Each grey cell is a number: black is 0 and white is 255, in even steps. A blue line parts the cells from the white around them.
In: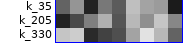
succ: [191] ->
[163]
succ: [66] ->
[79]
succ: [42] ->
[66]
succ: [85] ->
[184]

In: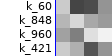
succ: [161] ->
[127]
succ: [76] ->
[148]

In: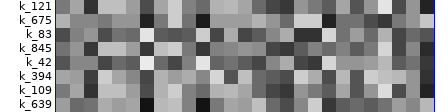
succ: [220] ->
[76]
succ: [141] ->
[70]
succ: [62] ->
[205]
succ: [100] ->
[114]
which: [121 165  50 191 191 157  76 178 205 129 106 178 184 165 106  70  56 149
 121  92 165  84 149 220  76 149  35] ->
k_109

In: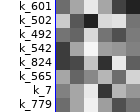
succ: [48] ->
[233]
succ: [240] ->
[158]
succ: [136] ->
[182]
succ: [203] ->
[87]
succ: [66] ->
[34]
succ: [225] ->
[116]
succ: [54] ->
[182]

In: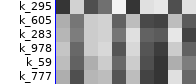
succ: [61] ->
[204]
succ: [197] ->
[104]
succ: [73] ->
[67]

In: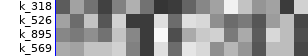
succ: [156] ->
[189]
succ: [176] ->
[114]
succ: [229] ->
[216]
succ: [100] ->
[135]
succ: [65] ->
[129]
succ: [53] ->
[59]
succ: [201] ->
[209]

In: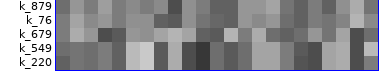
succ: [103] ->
[97]
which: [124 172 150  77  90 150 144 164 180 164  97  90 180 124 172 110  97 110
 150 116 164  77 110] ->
k_679
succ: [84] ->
[77]
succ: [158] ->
[124]
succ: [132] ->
[180]

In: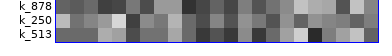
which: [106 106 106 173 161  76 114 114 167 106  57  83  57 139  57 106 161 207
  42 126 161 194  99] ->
k_513
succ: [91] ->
[106]

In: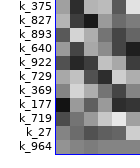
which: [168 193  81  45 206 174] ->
k_729
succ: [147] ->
[132]
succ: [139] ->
[69]
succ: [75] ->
[116]

